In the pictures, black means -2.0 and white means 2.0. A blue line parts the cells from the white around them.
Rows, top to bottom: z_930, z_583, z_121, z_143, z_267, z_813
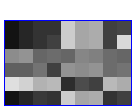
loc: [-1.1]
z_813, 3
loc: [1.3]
z_267, 2

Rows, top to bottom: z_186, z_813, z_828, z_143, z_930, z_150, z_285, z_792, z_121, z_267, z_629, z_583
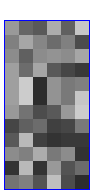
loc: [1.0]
z_583, 4
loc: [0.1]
z_813, 3

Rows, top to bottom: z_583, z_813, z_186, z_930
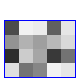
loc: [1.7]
z_583, 3
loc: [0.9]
z_813, 4

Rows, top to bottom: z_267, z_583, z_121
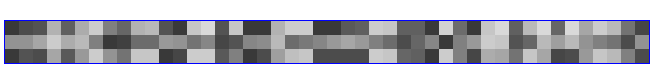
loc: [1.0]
z_121, 21
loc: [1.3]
z_267, 32
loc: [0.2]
z_583, 19
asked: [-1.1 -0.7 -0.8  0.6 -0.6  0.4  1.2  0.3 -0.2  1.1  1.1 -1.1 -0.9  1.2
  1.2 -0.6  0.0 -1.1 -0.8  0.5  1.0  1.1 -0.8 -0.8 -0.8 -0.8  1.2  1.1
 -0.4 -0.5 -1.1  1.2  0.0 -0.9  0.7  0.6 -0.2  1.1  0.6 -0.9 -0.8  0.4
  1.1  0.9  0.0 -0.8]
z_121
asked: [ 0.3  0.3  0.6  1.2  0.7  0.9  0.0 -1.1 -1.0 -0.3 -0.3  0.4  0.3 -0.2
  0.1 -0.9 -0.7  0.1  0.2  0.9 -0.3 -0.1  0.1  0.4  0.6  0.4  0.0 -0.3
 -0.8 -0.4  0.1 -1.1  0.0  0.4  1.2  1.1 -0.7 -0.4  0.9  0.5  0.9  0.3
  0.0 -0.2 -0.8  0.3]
z_583
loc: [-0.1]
z_583, 22
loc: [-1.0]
z_583, 9

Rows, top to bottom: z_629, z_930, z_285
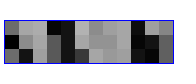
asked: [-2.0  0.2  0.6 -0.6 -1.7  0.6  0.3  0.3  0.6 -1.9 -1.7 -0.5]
z_930
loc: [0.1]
z_629, 12
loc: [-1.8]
z_629, 10
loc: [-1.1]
z_285, 6
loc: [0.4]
z_285, 8
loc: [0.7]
z_629, 3
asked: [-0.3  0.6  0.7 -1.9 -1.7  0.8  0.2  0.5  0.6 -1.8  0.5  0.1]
z_629

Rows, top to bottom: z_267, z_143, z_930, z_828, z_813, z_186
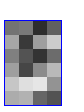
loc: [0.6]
z_143, 1
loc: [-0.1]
z_267, 2

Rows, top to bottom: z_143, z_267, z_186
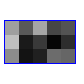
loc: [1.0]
z_267, 1
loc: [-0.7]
z_143, 5

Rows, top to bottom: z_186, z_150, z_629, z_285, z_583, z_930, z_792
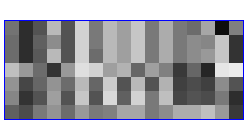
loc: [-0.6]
z_629, 3
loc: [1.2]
z_583, 8
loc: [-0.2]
z_186, 1

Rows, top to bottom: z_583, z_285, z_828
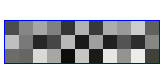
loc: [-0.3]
z_828, 1
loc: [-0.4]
z_828, 2

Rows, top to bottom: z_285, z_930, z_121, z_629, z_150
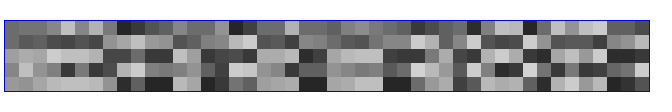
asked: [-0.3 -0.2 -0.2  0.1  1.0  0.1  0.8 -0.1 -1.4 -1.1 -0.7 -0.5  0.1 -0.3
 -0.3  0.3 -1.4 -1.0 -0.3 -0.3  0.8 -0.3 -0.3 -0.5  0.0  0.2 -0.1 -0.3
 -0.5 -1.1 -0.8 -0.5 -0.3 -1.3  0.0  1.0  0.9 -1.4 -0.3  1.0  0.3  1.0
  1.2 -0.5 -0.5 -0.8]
z_285
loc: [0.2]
z_285, 26
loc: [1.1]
z_629, 18
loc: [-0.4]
z_629, 44
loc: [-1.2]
z_150, 45

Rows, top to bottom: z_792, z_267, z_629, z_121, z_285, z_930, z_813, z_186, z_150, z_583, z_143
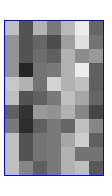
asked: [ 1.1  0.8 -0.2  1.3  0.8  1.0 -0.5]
z_285
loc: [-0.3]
z_629, 3
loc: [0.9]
z_792, 5

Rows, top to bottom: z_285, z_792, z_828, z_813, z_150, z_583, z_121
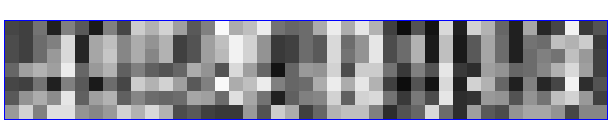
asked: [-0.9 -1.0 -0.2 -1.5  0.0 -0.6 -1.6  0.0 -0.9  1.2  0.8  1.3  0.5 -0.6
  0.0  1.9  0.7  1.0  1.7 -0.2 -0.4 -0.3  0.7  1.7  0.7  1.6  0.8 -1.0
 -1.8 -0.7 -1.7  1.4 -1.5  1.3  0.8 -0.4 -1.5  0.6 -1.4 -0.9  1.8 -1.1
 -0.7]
z_285
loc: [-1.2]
z_583, 34
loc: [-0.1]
z_583, 30
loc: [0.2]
z_583, 4
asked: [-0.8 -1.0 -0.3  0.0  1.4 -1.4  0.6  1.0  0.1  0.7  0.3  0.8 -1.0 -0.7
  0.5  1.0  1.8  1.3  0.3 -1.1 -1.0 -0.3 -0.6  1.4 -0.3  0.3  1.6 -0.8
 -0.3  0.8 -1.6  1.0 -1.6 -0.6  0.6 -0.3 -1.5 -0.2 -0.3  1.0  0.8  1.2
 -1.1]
z_792
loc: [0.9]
z_828, 16
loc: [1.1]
z_828, 8

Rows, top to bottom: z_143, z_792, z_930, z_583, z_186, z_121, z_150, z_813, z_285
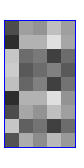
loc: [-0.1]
z_930, 3
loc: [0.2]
z_285, 3

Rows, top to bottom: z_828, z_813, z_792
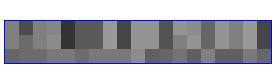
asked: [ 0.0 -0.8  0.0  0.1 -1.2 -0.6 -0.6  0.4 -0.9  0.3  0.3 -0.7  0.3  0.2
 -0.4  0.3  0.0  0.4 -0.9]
z_828
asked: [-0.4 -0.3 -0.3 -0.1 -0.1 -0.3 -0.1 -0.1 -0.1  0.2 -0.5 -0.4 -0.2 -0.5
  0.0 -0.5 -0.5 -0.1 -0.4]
z_792
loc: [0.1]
z_828, 4
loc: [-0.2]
z_792, 13

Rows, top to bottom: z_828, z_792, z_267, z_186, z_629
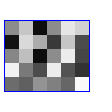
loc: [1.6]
z_828, 5
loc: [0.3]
z_629, 3
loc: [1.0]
z_267, 2
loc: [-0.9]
z_267, 6
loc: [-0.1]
z_186, 2
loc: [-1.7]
z_792, 1
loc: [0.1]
z_267, 1

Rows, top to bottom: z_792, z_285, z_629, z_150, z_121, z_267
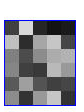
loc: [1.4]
z_792, 2
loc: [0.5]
z_121, 2
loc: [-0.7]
z_121, 3
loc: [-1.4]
z_792, 3
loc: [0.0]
z_629, 1
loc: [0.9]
z_150, 4
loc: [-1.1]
z_150, 3

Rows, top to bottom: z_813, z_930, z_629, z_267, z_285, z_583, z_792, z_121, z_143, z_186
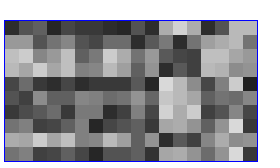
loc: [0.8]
z_267, 16
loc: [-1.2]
z_186, 11
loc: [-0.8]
z_792, 2
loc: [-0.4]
z_583, 11
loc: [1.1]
z_583, 12

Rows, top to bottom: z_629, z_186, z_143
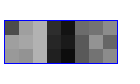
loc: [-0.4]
z_186, 8
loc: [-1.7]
z_629, 5
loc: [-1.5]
z_143, 4
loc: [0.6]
z_186, 2
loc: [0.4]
z_143, 1
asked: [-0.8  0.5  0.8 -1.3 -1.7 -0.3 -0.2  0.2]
z_629
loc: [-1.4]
z_186, 4

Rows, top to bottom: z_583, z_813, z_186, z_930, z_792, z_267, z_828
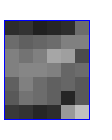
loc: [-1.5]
z_583, 3
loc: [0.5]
z_186, 5
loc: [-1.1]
z_828, 1
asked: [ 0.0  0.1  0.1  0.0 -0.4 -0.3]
z_930

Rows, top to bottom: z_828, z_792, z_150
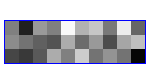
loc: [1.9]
z_828, 5
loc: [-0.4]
z_828, 10
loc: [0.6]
z_792, 9
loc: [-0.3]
z_792, 6

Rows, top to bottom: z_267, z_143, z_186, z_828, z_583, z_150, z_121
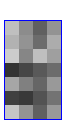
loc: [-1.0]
z_150, 1
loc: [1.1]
z_121, 1
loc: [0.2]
z_267, 2
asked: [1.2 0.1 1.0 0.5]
z_186
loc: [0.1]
z_186, 2
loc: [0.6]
z_583, 1
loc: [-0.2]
z_150, 4

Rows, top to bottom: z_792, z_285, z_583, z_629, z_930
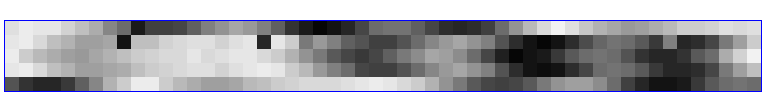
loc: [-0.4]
z_285, 43
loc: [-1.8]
z_629, 39
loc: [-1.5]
z_583, 36
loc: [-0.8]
z_285, 42
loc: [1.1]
z_792, 42

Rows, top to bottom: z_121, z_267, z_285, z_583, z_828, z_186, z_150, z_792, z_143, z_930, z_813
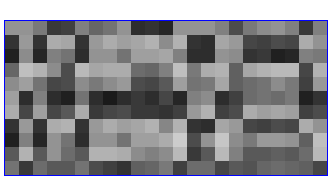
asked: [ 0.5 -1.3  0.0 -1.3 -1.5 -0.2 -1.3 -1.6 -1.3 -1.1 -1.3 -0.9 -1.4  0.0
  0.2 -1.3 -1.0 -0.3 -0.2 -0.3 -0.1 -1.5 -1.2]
z_186
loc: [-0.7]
z_813, 18
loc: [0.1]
z_792, 12
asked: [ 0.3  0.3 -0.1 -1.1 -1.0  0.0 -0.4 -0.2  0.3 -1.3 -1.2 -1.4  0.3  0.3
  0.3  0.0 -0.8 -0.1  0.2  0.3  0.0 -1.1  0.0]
z_121

